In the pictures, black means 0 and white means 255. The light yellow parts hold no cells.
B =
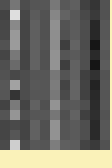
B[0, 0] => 80
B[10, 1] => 122
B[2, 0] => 71
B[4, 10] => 91
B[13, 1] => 86
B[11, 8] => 64
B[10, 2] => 68
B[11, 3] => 86
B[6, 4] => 81
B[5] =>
[69, 120, 68, 97, 80, 146, 85, 90, 79, 42, 87]
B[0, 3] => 85
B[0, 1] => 118
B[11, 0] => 84
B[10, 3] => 97
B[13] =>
[69, 86, 68, 97, 80, 146, 85, 90, 79, 42, 87]
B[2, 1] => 137
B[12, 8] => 78
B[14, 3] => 87
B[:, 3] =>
[85, 91, 96, 95, 96, 97, 98, 85, 88, 86, 97, 86, 97, 97, 87]
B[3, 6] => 81
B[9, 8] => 65
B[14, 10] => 81
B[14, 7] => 92
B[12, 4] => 80
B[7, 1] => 72
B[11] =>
[84, 149, 77, 86, 87, 118, 80, 98, 64, 47, 83]
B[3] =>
[72, 153, 69, 95, 81, 142, 81, 92, 77, 40, 87]
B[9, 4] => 87
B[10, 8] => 79
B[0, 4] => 86
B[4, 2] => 71
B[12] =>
[69, 74, 68, 97, 80, 146, 85, 90, 78, 41, 87]
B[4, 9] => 22
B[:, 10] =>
[82, 82, 87, 87, 91, 87, 92, 83, 86, 85, 87, 83, 87, 87, 81]
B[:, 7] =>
[95, 88, 91, 92, 99, 90, 97, 97, 101, 100, 89, 98, 90, 90, 92]
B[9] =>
[86, 52, 77, 86, 87, 120, 74, 100, 65, 41, 85]

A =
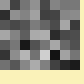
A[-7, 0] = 153
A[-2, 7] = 117
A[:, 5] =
[132, 68, 75, 43, 167, 19, 65]
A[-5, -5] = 124
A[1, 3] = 161
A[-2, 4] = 207
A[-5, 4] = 101
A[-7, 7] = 120
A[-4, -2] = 73
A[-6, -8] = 45
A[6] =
[113, 87, 135, 171, 128, 65, 40, 27]
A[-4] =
[166, 131, 94, 170, 174, 43, 73, 77]
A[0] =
[153, 66, 117, 145, 72, 132, 119, 120]
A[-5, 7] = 58

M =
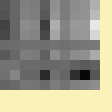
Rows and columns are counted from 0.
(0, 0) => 87
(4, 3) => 113
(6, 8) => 90
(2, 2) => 140
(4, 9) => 120
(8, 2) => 118
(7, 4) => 43
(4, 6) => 112
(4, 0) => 107
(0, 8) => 145
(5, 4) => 96
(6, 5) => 105
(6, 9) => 96
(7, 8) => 7
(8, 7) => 128
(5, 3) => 123
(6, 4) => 104
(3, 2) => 136
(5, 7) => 139
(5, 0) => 89
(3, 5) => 164
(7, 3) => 102
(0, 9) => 175
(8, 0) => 100

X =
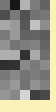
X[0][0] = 119
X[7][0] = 120
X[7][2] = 116
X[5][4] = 110
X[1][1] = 122
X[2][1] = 154
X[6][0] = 47
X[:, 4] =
[99, 118, 141, 92, 100, 110, 139, 114, 128, 73]
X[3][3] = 100
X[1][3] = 114
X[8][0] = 136
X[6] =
[47, 49, 138, 122, 139]
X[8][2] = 114
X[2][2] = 87
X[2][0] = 168

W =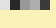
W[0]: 225
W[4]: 58

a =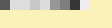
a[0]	88
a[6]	126
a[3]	199

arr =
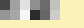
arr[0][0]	71
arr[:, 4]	[108, 103]
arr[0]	[71, 161, 225, 143, 108, 192]

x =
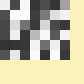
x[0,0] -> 239
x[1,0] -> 79
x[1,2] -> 252
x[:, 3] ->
[53, 62, 59, 186, 243, 250]
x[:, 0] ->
[239, 79, 71, 70, 51, 82]
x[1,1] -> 251
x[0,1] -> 72
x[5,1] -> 232
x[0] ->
[239, 72, 247, 53, 78, 52, 161]
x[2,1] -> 218
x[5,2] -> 63
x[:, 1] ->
[72, 251, 218, 238, 52, 232]
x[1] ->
[79, 251, 252, 62, 122, 223, 242]
